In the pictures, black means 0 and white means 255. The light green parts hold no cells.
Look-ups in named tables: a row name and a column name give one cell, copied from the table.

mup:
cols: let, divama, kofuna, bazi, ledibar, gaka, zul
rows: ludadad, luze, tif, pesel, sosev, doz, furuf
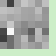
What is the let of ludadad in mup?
164
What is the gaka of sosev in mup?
186
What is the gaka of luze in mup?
187
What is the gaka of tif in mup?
171
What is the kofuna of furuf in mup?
150
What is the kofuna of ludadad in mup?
166
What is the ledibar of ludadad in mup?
182
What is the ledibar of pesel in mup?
152
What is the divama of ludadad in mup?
64
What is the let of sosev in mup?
72
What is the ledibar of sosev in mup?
94
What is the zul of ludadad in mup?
191
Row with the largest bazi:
ludadad

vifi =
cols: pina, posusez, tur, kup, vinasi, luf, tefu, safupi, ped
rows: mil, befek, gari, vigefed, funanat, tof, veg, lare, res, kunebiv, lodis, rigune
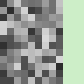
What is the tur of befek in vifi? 136
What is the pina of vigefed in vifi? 210
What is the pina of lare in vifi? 76
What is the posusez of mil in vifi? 140
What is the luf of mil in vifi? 116
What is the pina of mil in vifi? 62
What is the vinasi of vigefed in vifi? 158
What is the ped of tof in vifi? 92
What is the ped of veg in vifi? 91
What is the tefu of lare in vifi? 163
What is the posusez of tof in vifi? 81
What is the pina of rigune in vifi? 71
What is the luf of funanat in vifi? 109
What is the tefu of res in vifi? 82

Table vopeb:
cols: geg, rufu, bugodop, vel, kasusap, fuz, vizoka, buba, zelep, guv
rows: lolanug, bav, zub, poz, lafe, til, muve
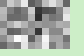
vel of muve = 228
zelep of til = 165
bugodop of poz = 207
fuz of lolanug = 117
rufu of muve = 141
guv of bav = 211
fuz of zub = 45
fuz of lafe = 54
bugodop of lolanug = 176
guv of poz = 170
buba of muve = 125
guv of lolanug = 102
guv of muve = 140
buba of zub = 117
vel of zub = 116
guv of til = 115
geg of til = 141
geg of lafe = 176
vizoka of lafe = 191

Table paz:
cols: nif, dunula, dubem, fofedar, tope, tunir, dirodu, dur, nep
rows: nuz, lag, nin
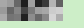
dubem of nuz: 103
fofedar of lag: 68
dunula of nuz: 157
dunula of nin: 116
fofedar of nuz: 29
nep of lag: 208
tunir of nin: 104
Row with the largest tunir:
lag

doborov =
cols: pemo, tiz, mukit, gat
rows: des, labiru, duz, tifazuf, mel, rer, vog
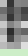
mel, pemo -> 164
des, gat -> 128
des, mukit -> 132
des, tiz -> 52
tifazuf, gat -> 211
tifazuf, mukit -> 156
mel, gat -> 101
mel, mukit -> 119
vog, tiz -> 165

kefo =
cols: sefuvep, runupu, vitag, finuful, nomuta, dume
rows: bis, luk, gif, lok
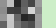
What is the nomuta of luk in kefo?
212
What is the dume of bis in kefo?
156
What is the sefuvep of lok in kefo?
99
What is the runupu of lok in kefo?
198
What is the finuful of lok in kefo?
90
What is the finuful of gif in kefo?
38
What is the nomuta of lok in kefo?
78
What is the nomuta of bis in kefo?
70
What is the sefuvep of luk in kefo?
140
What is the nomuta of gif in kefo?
52
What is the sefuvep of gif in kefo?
151
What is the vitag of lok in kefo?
117
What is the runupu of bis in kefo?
192
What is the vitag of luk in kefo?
61

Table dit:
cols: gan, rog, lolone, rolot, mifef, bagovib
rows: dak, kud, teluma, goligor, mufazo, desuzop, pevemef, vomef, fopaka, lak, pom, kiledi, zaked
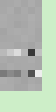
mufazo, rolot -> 170
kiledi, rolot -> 163
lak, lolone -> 168
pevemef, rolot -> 168
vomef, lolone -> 220
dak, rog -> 168
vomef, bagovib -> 193
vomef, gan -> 185
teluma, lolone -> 168
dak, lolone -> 171
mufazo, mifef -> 172
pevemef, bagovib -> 171
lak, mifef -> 169
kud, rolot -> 170
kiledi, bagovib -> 166
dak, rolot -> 166
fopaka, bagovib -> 167
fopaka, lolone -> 169
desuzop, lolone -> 169

